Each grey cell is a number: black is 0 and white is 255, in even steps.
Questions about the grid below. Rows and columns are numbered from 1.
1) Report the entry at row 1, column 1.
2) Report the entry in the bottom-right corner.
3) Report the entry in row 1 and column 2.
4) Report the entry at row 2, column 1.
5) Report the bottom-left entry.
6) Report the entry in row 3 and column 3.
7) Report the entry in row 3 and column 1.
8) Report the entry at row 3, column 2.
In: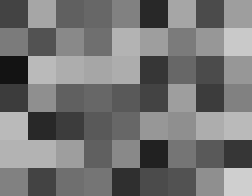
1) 67
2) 207
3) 166
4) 123
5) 129
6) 173
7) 19
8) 186

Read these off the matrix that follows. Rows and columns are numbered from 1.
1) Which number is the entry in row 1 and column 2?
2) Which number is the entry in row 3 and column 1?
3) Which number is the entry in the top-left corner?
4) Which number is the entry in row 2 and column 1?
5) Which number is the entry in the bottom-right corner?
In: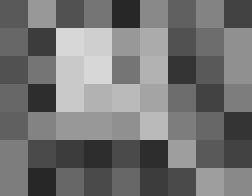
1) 152
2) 81
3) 89
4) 103
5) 137

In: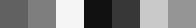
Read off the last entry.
149
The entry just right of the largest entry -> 17
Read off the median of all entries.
126

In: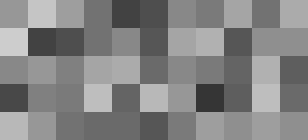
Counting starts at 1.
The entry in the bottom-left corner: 184
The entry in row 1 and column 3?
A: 158
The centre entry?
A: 106
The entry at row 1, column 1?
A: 151
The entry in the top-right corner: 171
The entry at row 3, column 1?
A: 136
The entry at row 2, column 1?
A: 205
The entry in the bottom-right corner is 143
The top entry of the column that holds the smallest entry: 122
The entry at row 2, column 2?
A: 66
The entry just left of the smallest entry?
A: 151
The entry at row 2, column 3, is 78
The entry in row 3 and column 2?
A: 151

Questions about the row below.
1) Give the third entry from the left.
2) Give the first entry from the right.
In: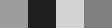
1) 211
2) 127

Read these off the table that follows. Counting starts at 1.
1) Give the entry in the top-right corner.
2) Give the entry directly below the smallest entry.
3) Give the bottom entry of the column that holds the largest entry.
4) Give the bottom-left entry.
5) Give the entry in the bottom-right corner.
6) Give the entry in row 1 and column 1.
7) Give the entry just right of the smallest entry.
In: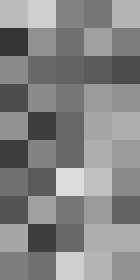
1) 180
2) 138
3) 206
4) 124
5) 146
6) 187
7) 146
